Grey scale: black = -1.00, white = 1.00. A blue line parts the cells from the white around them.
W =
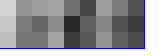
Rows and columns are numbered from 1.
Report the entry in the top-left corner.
0.66
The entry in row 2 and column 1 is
0.55
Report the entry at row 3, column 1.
0.49
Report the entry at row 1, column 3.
0.22
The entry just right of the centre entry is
-0.25
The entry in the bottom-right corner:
-0.41
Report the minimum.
-0.68
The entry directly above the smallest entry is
-0.13
